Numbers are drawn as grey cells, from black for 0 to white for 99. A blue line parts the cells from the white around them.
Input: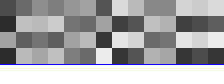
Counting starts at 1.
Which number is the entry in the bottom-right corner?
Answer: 21
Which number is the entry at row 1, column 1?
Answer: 29
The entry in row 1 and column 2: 41
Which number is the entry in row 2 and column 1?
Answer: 18
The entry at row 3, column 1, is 62
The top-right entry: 85
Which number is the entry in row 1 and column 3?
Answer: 55
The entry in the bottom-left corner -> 18

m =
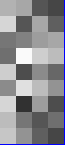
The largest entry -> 97
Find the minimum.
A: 19
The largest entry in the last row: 77
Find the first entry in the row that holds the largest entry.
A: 43
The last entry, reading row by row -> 27
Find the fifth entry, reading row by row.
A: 83
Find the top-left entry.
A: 69
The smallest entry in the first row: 27
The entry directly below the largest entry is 30
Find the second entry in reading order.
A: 65

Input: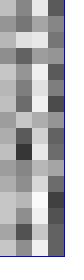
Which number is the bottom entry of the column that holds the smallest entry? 55
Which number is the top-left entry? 74
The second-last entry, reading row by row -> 93
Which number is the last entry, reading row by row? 38
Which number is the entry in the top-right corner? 35
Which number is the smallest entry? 21
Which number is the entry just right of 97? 25
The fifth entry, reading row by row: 58
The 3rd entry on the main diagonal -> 90
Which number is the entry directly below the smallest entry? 52
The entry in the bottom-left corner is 77
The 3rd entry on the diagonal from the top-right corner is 87
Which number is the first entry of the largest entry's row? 77
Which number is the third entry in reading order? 90
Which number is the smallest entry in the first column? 55

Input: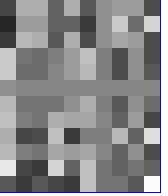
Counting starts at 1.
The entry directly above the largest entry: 38
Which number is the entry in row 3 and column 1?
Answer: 23
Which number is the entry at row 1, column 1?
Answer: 27
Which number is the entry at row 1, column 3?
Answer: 67
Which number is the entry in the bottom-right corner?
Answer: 98
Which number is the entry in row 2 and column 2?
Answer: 60
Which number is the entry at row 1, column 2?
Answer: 67
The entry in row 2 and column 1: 15
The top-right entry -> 30
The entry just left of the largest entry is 34

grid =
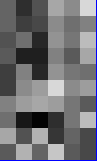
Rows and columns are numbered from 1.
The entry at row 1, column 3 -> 32
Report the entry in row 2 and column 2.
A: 24
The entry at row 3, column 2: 43
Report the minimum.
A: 1
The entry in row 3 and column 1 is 32
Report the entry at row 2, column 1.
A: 39
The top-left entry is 39
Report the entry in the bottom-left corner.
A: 35
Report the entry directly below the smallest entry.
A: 69
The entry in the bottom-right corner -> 28
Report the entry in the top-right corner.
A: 84

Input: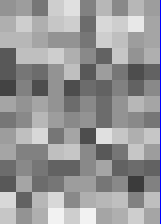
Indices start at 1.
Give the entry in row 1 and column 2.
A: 61
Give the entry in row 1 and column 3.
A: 46
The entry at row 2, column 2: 80
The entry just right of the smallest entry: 50
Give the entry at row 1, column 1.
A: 57
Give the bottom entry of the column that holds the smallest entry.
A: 80
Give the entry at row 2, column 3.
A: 68
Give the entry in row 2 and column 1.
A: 68
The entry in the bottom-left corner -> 77
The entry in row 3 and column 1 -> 71
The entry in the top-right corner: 61
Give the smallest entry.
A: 23
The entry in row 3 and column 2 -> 71
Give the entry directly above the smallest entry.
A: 42
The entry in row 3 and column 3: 64

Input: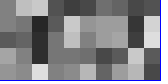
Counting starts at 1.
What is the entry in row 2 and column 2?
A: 46
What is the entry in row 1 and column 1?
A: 50
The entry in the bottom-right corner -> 28
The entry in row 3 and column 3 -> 18
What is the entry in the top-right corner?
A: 32
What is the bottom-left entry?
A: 58
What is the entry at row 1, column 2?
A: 74
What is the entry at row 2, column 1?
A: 50
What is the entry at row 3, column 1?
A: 35
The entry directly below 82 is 86
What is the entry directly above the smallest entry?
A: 78

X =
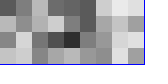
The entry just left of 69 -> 55
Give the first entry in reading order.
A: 35
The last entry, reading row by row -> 62
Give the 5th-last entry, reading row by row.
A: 72
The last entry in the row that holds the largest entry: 87
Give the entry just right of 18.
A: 49
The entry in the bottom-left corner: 76
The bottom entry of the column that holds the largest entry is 87
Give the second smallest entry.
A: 31
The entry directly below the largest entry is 76
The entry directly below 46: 52
